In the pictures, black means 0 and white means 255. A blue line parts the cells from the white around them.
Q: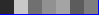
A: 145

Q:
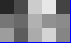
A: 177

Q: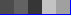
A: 54

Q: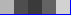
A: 58

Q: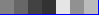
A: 50

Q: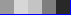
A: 196
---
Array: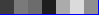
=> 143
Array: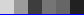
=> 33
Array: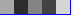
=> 213
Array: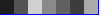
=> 171
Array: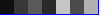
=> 177
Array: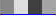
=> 165
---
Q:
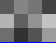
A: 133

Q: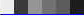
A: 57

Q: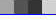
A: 84

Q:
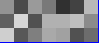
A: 74

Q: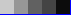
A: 151

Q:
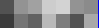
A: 147

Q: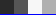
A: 85

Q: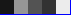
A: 150
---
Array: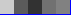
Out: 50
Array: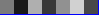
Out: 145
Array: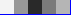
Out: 41
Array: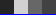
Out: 209
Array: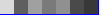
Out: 144
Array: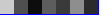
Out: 58
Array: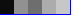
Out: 110
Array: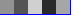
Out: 208
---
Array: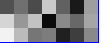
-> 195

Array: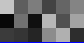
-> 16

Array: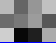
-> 156

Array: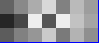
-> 238

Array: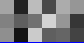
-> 113

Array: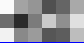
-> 123

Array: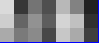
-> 146

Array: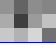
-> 155

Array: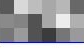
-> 82

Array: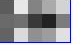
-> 57
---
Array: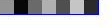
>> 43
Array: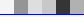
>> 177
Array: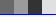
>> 224
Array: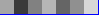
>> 215
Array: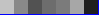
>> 31
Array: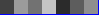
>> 143
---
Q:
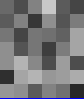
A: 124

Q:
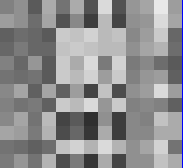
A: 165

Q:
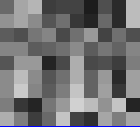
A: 188

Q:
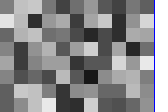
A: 214

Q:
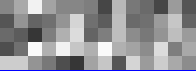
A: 100

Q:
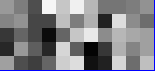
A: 109

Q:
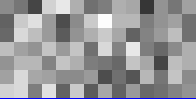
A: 112

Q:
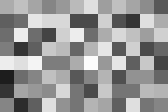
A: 172

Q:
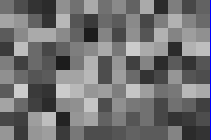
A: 106
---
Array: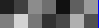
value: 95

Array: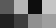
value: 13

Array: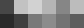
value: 134

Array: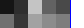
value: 98

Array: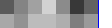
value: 56

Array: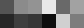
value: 105

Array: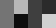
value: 63
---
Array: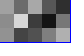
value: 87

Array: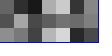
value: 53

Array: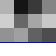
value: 57

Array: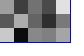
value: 74

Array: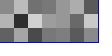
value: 173

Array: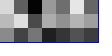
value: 230
